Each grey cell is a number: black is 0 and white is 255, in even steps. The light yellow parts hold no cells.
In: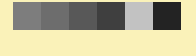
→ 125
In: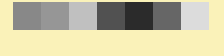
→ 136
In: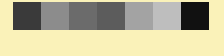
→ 58
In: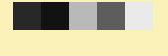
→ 40
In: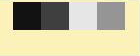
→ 18
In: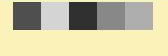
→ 79
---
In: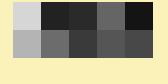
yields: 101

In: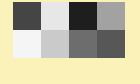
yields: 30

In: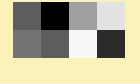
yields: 160

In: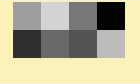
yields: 119

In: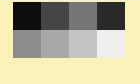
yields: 118

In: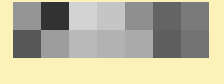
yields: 100

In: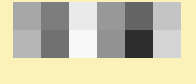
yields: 101
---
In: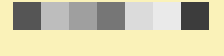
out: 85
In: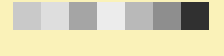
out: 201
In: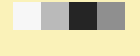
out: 247
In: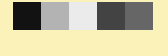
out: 18
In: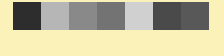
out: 45
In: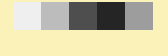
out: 239
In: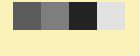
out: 92
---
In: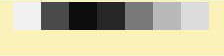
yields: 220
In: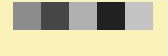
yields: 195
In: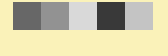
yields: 196
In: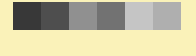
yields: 175
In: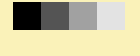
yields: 227
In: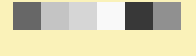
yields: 144
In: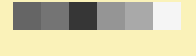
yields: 245
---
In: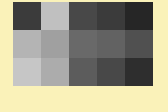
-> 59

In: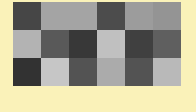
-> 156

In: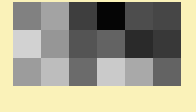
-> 77

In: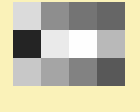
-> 116

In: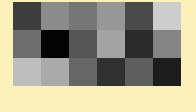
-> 74

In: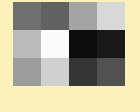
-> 164

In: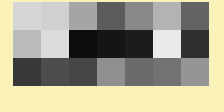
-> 179

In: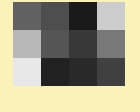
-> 26

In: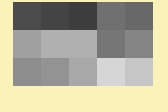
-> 112

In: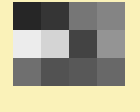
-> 118
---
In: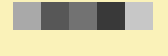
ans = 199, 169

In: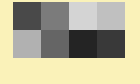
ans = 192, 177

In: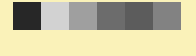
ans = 130, 39

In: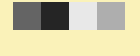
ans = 174, 100

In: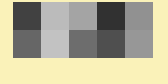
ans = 145, 102

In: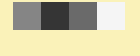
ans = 245, 133

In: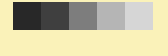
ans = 214, 40
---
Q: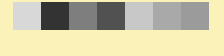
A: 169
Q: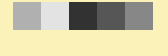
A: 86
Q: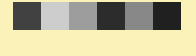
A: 136
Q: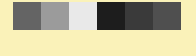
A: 58
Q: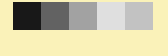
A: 223
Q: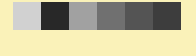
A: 84
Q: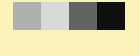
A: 99
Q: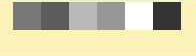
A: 255
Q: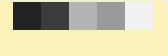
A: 154
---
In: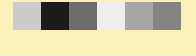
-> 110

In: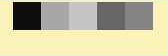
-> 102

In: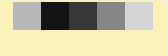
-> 54

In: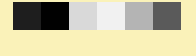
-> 30

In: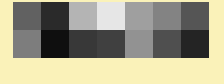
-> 36

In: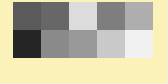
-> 90

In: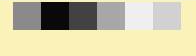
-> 66

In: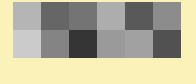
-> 81

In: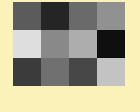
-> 37
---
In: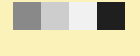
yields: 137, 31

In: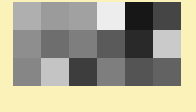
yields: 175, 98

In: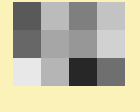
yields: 89, 111

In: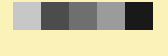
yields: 199, 25

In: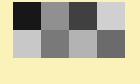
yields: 23, 107

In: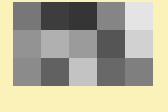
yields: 119, 127
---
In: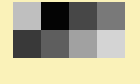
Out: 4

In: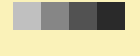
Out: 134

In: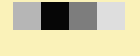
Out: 6

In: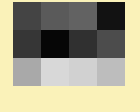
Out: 90

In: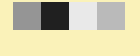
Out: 32

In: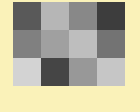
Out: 182

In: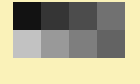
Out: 53

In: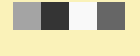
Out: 52
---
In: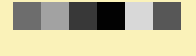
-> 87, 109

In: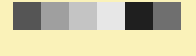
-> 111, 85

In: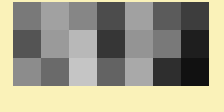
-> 61, 140

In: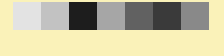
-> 137, 227

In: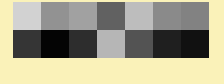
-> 130, 53

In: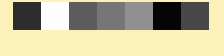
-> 71, 45

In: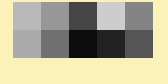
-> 132, 171

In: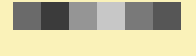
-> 86, 106
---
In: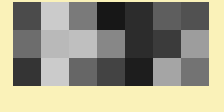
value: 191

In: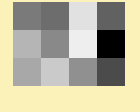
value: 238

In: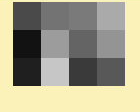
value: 100

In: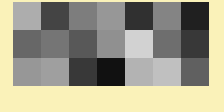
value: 88

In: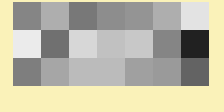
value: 215

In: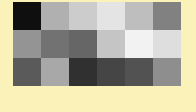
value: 102

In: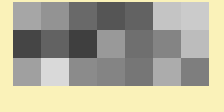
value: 63

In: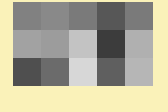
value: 195
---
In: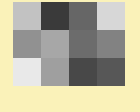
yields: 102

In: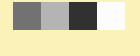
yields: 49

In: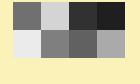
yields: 49

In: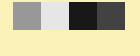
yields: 24

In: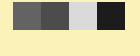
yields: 218

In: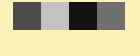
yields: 19

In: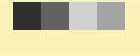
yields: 209

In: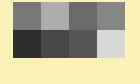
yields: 106

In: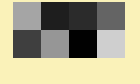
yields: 43

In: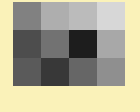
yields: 187
